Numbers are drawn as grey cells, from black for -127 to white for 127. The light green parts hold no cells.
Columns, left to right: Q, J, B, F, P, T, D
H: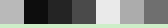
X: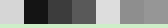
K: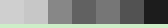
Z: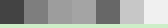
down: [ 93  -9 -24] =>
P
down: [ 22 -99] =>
D
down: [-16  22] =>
D

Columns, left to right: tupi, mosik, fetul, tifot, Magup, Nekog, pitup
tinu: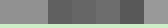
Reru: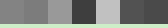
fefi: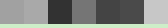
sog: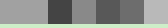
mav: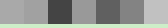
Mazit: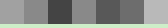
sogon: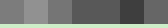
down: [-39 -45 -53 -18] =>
Nekog
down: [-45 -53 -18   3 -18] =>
Nekog

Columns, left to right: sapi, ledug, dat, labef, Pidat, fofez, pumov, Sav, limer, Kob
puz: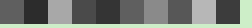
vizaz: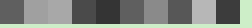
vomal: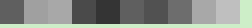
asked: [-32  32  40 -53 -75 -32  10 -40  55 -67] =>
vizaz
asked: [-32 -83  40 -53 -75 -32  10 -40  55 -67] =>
puz
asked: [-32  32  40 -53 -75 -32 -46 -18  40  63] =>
vomal
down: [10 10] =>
pumov

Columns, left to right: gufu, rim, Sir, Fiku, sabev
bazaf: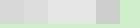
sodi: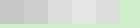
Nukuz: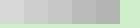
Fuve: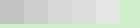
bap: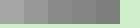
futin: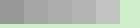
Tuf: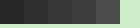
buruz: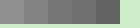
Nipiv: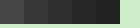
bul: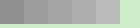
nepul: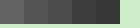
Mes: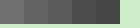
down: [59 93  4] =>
Fiku
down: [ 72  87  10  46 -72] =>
Sir
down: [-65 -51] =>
Fiku
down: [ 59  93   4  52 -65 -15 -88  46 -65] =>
Fiku
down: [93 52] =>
sabev
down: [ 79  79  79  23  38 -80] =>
rim
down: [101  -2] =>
sabev

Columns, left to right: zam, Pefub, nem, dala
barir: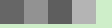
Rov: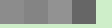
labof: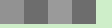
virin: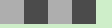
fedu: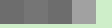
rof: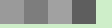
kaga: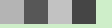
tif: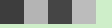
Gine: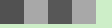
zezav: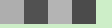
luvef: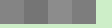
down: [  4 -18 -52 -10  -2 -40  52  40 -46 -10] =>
Pefub
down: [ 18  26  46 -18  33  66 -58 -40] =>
nem
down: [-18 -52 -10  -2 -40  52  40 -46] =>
Pefub

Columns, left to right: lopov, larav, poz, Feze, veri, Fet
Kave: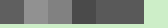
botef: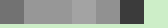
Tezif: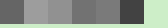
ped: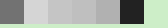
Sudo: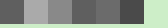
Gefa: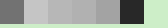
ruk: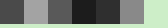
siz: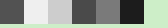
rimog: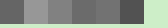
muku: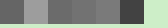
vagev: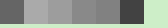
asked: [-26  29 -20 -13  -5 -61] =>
muku
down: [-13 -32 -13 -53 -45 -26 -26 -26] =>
lopov
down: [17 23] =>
larav
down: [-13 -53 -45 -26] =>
lopov

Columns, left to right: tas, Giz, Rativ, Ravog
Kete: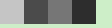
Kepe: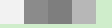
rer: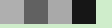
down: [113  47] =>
tas

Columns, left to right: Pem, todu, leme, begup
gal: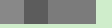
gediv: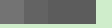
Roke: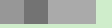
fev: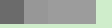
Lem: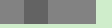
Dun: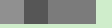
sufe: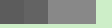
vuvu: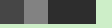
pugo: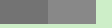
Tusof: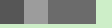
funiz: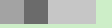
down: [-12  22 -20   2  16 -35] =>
Pem
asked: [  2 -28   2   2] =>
Lem
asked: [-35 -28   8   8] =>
sufe
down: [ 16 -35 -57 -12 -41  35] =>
Pem

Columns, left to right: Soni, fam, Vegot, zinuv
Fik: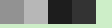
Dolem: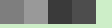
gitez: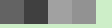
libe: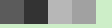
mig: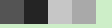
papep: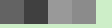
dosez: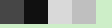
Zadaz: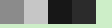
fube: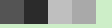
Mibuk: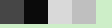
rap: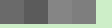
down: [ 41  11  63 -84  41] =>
zinuv
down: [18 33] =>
zinuv
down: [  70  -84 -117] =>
fam

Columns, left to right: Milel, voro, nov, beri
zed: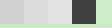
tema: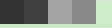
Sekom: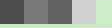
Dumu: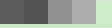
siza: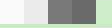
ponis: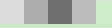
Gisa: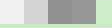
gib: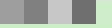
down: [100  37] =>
nov
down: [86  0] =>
voro
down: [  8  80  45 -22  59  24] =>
beri
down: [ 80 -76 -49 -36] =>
Milel
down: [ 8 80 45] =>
beri

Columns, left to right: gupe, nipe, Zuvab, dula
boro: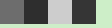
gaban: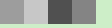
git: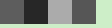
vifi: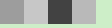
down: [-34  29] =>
gupe
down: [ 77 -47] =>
Zuvab
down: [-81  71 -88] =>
nipe
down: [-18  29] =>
gupe

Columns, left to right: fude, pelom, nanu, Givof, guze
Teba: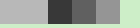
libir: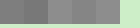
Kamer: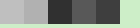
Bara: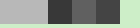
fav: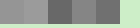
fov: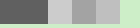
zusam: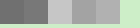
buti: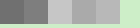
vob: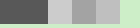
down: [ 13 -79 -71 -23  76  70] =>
nanu
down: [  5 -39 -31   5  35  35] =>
Givof
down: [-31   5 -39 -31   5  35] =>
Givof
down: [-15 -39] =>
fude
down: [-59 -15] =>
guze

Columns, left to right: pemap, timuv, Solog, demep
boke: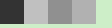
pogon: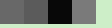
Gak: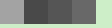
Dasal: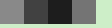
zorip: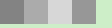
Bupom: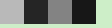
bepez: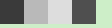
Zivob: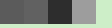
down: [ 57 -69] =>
pemap
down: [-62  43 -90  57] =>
timuv
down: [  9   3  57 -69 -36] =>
pemap
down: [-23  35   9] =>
pemap
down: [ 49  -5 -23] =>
demep
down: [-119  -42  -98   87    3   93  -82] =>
Solog

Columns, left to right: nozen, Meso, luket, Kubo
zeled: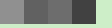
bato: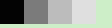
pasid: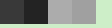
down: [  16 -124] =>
nozen
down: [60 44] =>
luket
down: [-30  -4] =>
Meso
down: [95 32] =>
Kubo

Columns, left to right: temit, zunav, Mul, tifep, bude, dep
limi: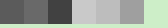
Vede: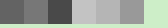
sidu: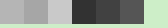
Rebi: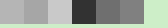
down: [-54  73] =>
Mul
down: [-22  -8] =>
zunav
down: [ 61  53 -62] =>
bude

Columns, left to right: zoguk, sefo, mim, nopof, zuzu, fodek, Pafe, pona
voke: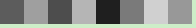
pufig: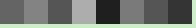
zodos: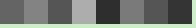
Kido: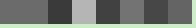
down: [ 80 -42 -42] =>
Pafe
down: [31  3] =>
sefo
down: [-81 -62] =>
zuzu

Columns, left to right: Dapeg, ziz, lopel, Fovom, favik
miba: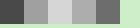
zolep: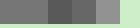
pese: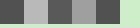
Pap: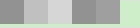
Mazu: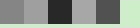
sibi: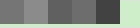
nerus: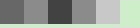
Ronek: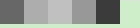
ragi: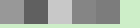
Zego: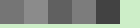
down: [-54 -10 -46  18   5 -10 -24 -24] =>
Dapeg
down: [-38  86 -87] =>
lopel
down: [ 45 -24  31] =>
Fovom
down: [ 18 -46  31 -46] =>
favik
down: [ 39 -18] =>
Fovom

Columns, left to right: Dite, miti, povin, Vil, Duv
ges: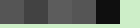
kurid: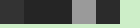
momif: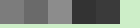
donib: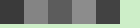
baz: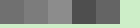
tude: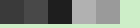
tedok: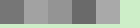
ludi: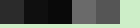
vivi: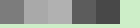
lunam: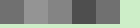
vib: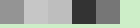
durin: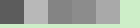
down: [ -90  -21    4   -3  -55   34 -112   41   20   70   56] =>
miti
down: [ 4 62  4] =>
povin
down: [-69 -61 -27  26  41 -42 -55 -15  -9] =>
Duv
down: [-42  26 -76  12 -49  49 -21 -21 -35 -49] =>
Vil

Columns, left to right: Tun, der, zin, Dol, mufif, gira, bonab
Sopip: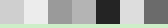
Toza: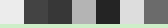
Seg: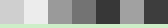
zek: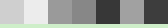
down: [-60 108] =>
der
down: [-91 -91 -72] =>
mufif
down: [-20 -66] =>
bonab

